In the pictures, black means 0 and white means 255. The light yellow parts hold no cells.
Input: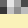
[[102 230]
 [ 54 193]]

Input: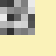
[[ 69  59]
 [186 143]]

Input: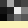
[[ 56 167]
 [ 19  32]]

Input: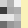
[[208 178]
 [ 60 167]]

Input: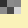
[[ 48 138]
 [139  73]]

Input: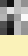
[[ 74  18]
 [171 226]]
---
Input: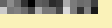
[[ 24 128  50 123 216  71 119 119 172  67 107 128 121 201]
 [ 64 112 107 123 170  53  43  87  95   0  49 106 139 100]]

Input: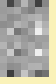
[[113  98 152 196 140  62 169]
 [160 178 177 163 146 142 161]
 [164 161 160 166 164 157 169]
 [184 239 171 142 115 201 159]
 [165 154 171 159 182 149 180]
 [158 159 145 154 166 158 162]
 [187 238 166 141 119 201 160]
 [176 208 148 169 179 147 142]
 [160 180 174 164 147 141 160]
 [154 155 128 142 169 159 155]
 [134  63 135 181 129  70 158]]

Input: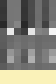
[[112 110 106 115 109 117 108  92]
 [174 126 111 176  87 120 166  82]
 [154 125 108 160  94 126 149  82]
 [112 111 106 116 109 117 109  92]
 [109 108 105 112 108 113 105  94]
 [244 125 132 228  60  82 233  96]
 [122  65 113  75  40 133 116  41]
 [112  79 110  75  53 119 118  56]
 [113  77 111  76  52 119 118  54]
 [111  80 110  75  54 118 118  57]]

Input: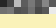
[[234  88  73 112  86  81 119 112]
 [ 88 134  86 120  93 188  71  38]]

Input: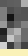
[[ 66 123  59 208]
 [107 151 198  53]
 [106 178 150  32]
 [128  98  73 152]
 [ 84  85  20 125]
 [ 83  88  78 125]
 [174  96  94  90]]

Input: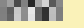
[[126 188  50  99 226 140 203 100 128]
 [125 190  49  97 231 141 200  95 127]
 [136  88 211 168  38 129  74 161 135]]

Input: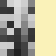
[[134  65  33  66 185]
 [174  66  46 204 206]
 [ 52  96  52  58  67]
 [ 55 129  58 208  94]
 [191 134 210  47 174]
 [205 160 207 198 199]
 [ 74 189 213  53  55]
 [133 206 221 208  76]]

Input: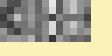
[[ 96 112 101 125 153  54 139 101 177 144 153 152 134]
 [152 138 173 154  96 214 141 110 120 119  66  96 152]
 [105 148 198 159  91 218 139 104 146 116 118  61  82]
 [ 69 117 111 110 136  69 116 116 155 127 191 116  61]
 [105 146 197 158  91 219 139 104 146 115 117  62  82]
 [135 146 195 165  92 230 150 100 143 120  77  79 132]]

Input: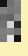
[[ 19 229 122]
 [111 132 126]
 [ 42 210 113]
 [141 100 107]
 [123 120 129]
 [129 114  20]]
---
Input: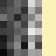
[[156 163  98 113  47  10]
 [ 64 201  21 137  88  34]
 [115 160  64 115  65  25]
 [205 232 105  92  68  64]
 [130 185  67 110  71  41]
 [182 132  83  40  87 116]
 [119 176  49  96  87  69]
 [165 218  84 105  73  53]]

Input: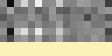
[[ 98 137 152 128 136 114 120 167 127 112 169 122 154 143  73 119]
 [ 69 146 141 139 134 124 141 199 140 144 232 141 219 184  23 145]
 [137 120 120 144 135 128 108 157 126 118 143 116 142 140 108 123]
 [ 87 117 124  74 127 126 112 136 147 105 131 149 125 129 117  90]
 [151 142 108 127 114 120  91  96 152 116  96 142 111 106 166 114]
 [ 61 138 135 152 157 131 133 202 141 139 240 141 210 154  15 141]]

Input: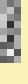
[[175 104  95]
 [ 83 236 153]
 [174 104  94]
 [174  52 198]
 [133 142 163]
 [174  50 198]
 [121 140 206]
 [103 195 163]
 [148 115 166]]

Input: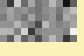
[[116  56 143 183 142  79 140  99 192  91 142]
 [240 128 145 145 145 133  57 208 127 178 182]
 [164 143 131 146 185  76 127 147 180 145 148]
 [156 171 110 151 134 119 163 119 143 159 125]
 [190 156 120 150 141 117 129 149 139 164 141]
 [ 96  21 140 183 135 117 166 106 203  56 134]]

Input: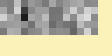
[[134 209 146 101 138 142 136 173 141 135 110 170 175 122]
 [152 154 187 110 116 128 108 166 163 114 145 160 156 151]
 [139 220 204 140 194 120 117 187 154 167  27 152 166 208]
 [196 209 156 205 159 116 115 157 157 135  58 210 128 167]
 [140 137 171 164 151 134 165 121 141 153 113 191 128 134]]

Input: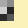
[[ 88  43]
 [ 38 208]
 [139 169]]

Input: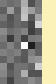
[[122 139 116 113  68 116]
 [ 83  83 175 113  95 134]
 [206 100 114 115  82 142]
 [150 142  87  98 124  98]
 [ 98 127  90 128 118 128]
 [ 93  31 249 104 131 107]
 [125 121  66 116  59 122]
 [ 90  63 131 117 108 139]
 [213  69  97 105  88  98]
 [163  89 197 107  82 119]
 [123 158 187  98 157  95]
 [116  81 173 116 108 121]]
